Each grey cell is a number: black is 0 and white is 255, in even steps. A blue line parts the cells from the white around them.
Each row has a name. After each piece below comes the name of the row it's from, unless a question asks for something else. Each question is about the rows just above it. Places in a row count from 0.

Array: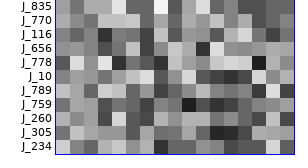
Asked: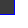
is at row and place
J_789, 14
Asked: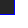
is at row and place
J_305, 11
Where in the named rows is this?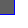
J_234, 16
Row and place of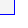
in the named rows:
J_835, 7
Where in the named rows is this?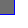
J_305, 7
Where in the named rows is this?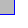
J_789, 10
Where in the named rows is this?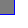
J_116, 4

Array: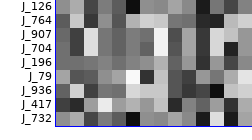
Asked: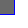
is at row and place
J_907, 0
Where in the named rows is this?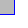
J_764, 12
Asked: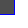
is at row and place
J_907, 8

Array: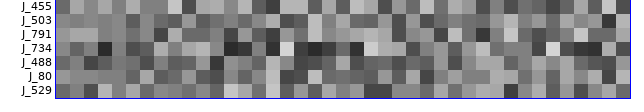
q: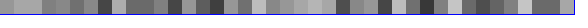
J_791
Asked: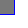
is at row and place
J_488, 4
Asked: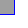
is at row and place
J_80, 28
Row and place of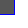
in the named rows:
J_488, 38
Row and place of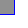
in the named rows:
J_488, 12

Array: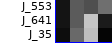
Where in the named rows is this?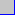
J_641, 2
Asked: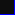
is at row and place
J_35, 0
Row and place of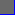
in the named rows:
J_35, 1
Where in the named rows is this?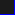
J_641, 3
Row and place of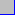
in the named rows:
J_35, 2

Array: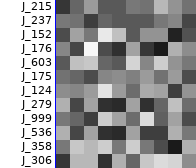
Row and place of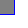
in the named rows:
J_175, 5
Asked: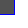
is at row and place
J_152, 9
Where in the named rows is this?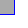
J_124, 6
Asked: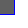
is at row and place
J_999, 7
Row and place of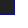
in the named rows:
J_152, 8

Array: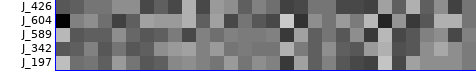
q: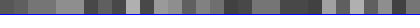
J_426
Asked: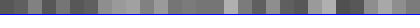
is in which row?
J_342
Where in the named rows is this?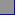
J_604, 24
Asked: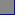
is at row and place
J_197, 8
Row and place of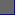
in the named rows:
J_589, 5
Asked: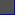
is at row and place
J_342, 24
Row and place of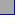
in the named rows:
J_342, 27

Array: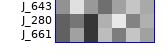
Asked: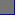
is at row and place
J_280, 1
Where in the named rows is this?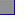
J_643, 0
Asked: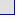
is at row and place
J_643, 1
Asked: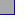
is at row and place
J_643, 6

